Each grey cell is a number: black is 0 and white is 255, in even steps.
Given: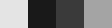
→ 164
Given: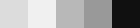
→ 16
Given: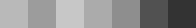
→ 51
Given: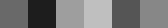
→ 135
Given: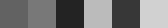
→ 209
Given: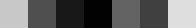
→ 222
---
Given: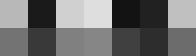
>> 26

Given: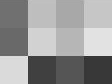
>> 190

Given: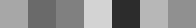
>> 106

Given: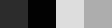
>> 2

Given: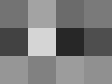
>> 163

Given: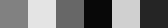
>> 228
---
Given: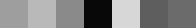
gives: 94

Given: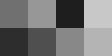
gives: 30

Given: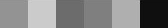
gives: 175

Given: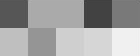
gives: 66

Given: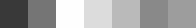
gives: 137

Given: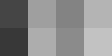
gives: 131

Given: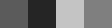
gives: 196

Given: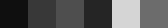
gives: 213

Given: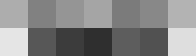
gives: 136
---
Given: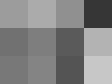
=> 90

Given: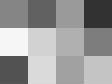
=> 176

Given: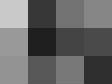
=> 68

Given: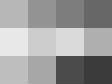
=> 218

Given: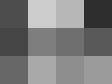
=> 111

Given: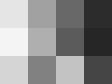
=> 91

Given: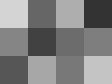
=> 108
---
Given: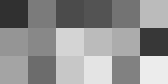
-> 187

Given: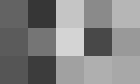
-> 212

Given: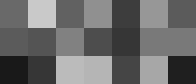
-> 54

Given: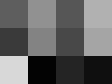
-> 131

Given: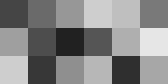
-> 85

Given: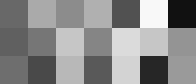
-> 219

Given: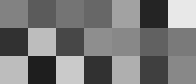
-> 136

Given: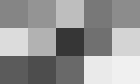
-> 54

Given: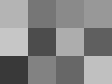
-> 76

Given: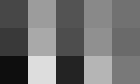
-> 77
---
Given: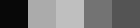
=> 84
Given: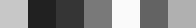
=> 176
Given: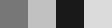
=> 219
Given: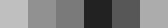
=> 172
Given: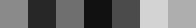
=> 174
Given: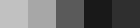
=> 47
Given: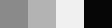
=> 6
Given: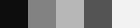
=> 242
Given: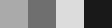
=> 25
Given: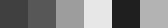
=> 179
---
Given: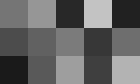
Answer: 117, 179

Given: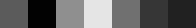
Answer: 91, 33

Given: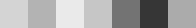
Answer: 212, 171

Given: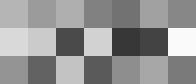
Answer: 181, 122

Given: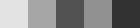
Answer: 227, 50

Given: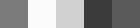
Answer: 123, 90

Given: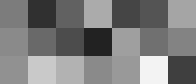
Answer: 124, 63

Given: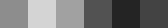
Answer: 141, 67
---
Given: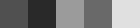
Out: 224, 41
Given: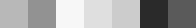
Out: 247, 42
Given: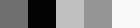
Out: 249, 3
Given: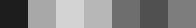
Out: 211, 29
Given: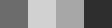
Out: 209, 46
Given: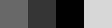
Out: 215, 1
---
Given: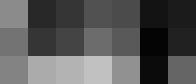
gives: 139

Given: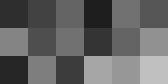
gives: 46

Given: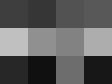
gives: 62

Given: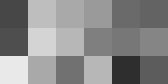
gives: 71

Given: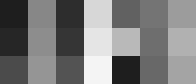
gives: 30

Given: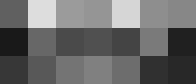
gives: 96

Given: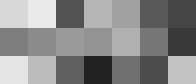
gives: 216
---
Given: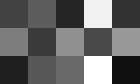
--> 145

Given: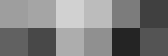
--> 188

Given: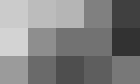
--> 114

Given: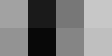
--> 26

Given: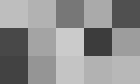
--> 203

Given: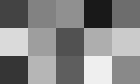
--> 81

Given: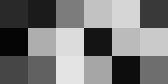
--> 20

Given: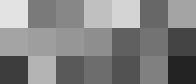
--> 96

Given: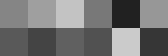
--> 120

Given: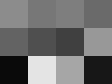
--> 79
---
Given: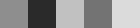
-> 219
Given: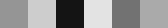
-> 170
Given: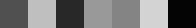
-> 4
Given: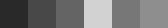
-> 142
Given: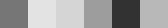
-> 184
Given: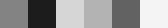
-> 244
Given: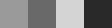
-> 41
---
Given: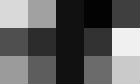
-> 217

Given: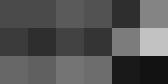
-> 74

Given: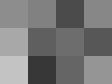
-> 141

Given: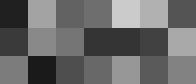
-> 32

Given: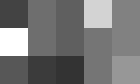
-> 67

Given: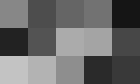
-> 135
